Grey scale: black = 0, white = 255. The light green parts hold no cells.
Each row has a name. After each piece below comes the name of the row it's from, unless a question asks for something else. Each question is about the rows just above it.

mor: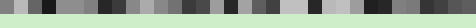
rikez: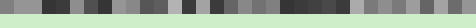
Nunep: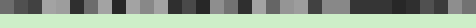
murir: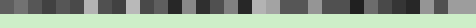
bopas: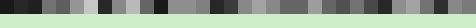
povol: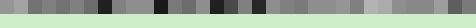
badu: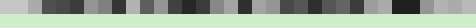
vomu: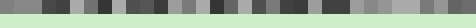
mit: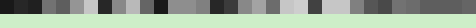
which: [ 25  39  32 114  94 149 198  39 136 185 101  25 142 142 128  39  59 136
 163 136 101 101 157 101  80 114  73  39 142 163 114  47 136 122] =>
bopas
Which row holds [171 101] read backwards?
vomu
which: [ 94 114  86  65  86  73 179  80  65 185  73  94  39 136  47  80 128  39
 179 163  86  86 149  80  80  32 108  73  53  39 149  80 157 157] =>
murir

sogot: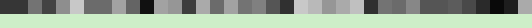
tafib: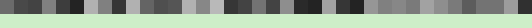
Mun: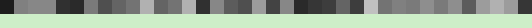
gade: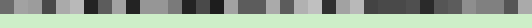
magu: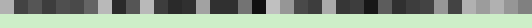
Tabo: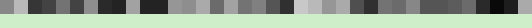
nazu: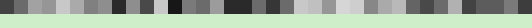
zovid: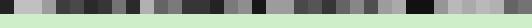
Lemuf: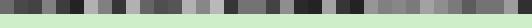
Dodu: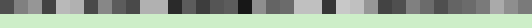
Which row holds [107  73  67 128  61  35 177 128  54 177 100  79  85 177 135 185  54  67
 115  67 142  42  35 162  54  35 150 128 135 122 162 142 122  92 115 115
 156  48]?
tafib
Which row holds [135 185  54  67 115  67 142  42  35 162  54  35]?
tafib

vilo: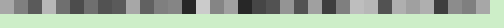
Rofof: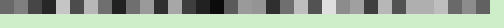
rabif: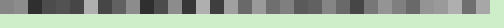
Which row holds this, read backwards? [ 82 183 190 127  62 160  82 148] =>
vilo
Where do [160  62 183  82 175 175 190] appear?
Rofof
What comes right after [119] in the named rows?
[148]

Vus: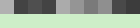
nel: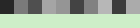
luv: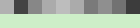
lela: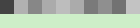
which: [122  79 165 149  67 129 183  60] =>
nel
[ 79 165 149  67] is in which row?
nel
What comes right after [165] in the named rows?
[149]
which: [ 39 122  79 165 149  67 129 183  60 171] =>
nel
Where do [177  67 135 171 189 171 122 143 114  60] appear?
luv

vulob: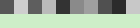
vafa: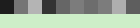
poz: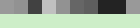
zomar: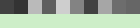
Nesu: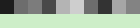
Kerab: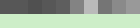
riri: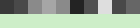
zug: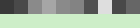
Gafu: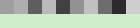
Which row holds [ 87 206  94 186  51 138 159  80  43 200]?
vulob
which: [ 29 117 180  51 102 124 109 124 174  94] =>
vafa
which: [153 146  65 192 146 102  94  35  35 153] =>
poz
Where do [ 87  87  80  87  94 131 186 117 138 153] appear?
Kerab

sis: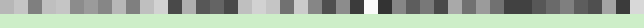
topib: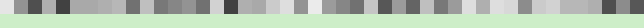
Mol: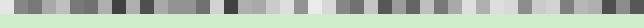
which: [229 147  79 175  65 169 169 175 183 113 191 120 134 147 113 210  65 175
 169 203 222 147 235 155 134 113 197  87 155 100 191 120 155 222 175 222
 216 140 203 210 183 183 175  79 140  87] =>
topib
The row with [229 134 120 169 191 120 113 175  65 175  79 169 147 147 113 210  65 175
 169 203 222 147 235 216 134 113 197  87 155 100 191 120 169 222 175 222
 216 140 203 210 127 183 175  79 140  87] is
Mol
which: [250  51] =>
sis
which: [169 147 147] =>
Mol
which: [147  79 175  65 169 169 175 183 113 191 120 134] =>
topib

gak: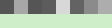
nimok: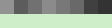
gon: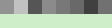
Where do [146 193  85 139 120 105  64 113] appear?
gon
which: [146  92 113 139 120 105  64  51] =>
nimok

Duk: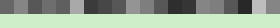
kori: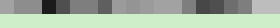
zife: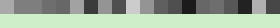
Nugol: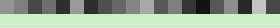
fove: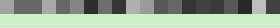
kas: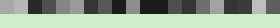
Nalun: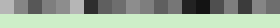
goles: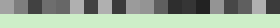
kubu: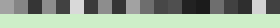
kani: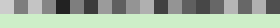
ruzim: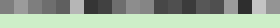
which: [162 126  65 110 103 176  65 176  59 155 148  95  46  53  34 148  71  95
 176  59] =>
goles
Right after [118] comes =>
[34]
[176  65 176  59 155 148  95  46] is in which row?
goles
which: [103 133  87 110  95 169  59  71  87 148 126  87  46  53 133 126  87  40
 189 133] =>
Duk
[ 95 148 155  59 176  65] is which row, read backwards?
goles
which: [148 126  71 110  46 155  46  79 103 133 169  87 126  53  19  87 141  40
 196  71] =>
Nugol

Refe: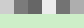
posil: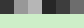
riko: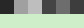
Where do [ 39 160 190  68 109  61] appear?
riko
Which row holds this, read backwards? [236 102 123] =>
Refe

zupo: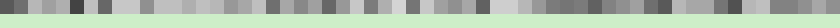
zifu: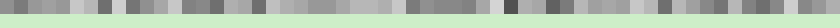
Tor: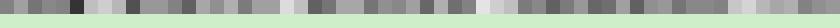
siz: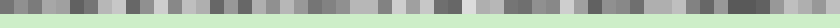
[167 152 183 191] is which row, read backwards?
zupo
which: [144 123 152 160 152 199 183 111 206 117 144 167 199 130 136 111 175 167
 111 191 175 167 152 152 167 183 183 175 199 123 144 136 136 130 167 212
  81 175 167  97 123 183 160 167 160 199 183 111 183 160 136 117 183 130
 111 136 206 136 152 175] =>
zifu
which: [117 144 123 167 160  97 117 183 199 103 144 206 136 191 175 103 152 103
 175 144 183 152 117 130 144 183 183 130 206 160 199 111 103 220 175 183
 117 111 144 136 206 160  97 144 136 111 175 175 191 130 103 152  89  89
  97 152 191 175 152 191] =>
siz
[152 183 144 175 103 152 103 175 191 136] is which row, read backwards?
siz

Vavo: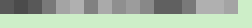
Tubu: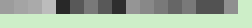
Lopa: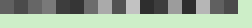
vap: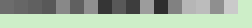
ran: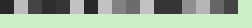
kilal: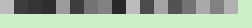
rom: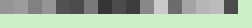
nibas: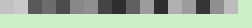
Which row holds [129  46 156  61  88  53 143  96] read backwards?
vap
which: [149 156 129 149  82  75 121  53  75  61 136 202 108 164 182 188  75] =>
rom

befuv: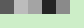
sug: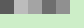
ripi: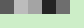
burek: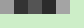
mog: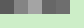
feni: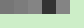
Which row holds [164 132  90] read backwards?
mog
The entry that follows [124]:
[132]
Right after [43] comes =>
[164]
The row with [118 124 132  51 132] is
feni

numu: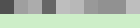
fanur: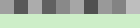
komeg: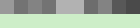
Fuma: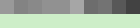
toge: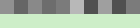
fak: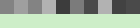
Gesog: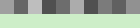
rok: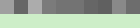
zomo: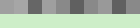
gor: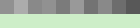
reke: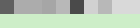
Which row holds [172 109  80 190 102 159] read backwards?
Gesog
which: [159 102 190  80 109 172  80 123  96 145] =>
Gesog
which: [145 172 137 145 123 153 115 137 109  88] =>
gor
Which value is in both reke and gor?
[172]
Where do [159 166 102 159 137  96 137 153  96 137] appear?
zomo
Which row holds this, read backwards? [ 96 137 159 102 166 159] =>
zomo

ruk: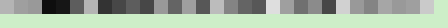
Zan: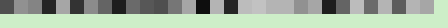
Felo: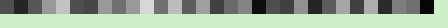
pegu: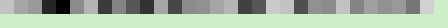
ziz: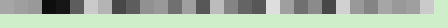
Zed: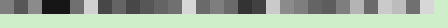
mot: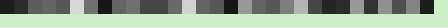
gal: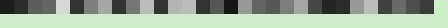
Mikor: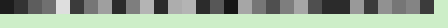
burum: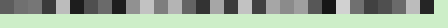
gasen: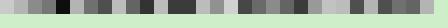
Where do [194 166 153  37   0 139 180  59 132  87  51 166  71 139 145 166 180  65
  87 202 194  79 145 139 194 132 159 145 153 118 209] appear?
pegu
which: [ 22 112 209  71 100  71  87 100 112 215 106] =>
Zed
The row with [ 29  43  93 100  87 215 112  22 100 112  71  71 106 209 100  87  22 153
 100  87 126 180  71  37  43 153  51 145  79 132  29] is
mot
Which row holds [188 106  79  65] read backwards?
burum
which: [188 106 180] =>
Zan
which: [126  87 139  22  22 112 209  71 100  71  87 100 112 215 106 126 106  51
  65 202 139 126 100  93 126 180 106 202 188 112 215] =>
Zed

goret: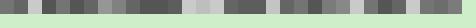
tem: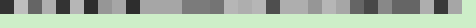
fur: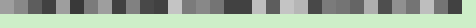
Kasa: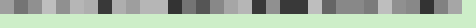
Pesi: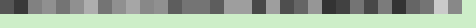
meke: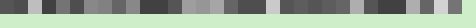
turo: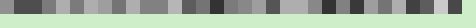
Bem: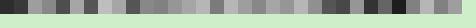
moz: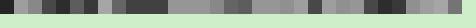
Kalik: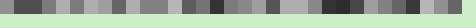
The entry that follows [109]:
[123]
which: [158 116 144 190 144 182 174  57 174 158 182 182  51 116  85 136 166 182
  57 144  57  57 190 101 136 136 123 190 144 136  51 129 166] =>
Kasa

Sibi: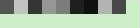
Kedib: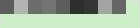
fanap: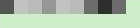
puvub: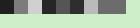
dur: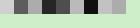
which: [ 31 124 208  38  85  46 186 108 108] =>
puvub
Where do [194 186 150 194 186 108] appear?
fanap
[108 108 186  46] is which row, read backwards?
puvub
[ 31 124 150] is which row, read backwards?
Sibi
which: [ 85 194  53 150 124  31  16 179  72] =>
Sibi
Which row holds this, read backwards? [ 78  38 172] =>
dur

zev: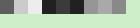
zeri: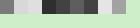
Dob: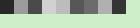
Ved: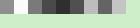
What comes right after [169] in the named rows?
[137]
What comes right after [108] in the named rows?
[176]
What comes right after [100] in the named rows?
[196]

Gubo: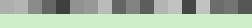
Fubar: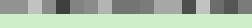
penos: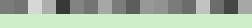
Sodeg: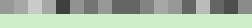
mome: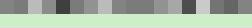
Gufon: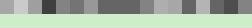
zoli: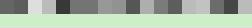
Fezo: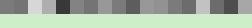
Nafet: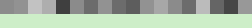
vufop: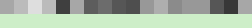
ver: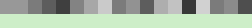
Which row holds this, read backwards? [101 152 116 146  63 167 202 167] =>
Sodeg
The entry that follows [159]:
[63]
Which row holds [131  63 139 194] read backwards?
Fubar
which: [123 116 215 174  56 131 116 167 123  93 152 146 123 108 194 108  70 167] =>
penos
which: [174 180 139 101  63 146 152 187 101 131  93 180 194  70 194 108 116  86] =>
Gubo

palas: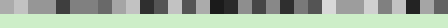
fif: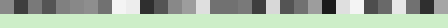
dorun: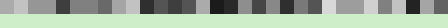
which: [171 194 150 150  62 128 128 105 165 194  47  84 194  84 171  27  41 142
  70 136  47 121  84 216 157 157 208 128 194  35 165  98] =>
palas
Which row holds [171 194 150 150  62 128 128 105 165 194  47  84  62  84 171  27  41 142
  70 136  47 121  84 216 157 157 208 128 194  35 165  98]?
dorun
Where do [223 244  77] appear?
fif

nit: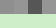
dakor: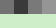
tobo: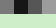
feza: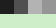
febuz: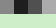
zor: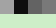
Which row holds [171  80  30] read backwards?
febuz
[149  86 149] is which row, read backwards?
nit
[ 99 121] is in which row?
zor
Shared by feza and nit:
[149]
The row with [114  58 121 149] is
dakor
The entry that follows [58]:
[121]

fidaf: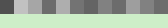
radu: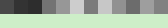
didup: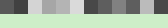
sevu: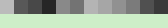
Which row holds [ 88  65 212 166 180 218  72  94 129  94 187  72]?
didup
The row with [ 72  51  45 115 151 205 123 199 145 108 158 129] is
radu
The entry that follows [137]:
[115]
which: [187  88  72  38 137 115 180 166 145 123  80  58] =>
sevu

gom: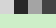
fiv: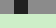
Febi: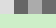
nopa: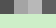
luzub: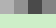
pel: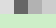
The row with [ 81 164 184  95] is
nopa
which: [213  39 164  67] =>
gom
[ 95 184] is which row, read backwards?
nopa
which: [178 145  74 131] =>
luzub
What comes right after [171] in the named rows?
[108]
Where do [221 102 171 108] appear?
Febi

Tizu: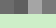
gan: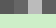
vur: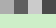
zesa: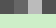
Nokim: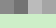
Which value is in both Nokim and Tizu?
[165]
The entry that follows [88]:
[102]
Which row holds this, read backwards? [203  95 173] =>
vur
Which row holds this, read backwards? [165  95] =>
Tizu
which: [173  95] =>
vur
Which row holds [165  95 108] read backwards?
Tizu

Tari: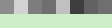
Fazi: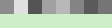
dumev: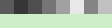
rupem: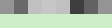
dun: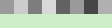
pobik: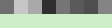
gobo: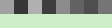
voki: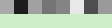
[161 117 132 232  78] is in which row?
voki
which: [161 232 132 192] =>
dumev
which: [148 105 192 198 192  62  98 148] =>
rupem
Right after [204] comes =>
[125]

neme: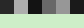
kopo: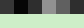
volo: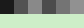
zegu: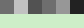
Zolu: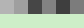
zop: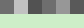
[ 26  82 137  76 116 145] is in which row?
volo
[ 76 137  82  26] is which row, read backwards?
volo
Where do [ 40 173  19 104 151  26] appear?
neme

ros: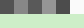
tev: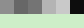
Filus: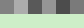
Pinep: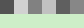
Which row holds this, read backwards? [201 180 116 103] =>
tev
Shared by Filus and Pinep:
[129]

